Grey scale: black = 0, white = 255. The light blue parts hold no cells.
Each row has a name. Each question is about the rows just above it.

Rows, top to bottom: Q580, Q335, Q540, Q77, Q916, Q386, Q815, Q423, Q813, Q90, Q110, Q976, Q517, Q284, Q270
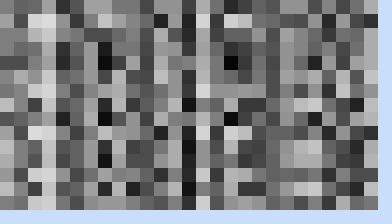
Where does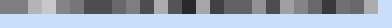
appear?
Q540
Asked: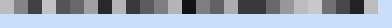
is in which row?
Q423
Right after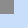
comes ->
[152]
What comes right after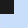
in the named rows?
[118]
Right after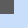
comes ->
[126]
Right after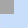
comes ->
[65]

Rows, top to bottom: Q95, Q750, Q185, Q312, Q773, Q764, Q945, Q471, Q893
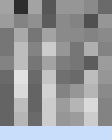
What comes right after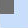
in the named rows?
[106]
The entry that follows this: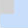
[131]
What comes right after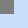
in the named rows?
[118]
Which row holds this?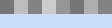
Q312
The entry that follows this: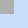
[131]
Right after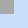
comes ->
[118]
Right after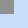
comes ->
[92]

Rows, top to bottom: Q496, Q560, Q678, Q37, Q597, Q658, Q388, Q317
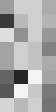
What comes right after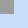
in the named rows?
[207]
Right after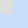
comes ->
[144]
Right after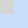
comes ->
[185]

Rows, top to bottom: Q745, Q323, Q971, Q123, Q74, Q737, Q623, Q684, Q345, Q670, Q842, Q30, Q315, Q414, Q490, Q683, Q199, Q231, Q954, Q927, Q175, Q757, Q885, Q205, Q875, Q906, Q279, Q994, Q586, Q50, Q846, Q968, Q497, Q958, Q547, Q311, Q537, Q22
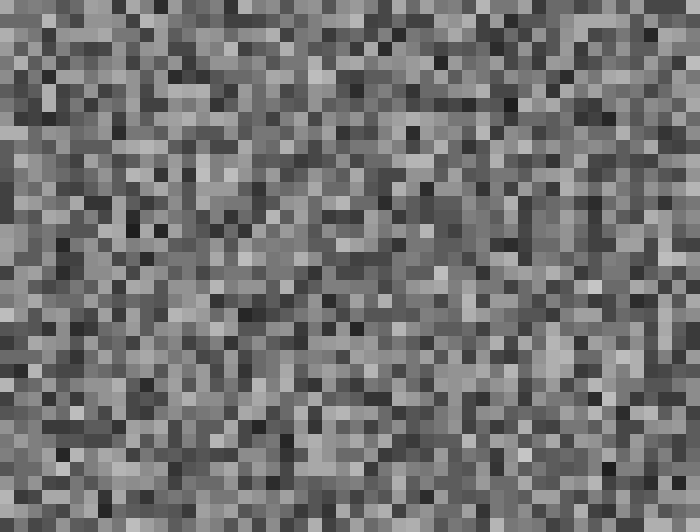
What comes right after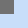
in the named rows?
[147]
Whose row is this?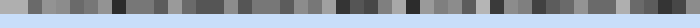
Q670
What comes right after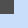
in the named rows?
[119]
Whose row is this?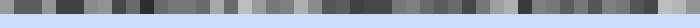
Q954
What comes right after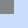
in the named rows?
[65]
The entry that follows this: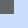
[154]

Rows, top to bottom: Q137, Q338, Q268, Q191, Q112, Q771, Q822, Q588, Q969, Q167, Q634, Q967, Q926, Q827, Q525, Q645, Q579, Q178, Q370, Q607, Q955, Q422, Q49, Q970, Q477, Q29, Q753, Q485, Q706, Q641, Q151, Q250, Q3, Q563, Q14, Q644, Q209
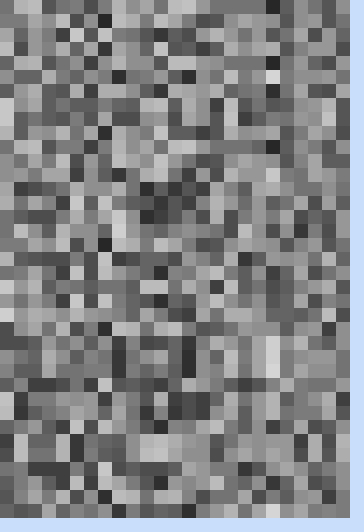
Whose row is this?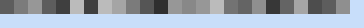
Q14
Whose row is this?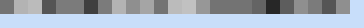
Q634
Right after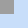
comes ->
[93]
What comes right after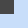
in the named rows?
[77]
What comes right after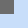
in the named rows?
[151]
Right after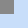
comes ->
[151]

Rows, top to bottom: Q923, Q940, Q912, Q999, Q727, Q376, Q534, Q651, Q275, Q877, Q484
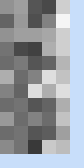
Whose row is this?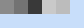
Q484
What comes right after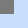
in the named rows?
[85]
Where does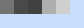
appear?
Q999
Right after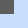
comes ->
[159]
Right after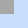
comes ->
[207]
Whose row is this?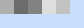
Q376

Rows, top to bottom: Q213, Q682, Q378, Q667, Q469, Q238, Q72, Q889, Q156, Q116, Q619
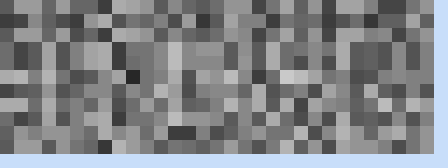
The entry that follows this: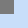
[179]
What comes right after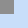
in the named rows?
[90]

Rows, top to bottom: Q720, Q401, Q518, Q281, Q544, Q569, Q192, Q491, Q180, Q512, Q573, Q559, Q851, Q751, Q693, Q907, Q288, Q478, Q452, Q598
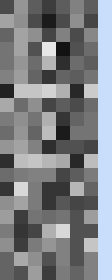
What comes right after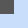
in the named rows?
[69]
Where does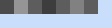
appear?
Q720

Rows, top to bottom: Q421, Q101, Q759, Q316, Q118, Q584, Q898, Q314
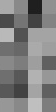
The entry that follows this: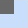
[170]
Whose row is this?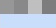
Q314
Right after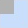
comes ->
[151]
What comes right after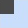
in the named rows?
[117]
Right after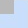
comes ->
[82]

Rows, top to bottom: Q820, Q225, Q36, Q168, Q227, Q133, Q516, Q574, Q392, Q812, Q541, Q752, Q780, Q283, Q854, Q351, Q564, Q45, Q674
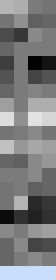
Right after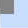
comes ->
[123]
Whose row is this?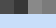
Q36
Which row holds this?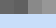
Q752

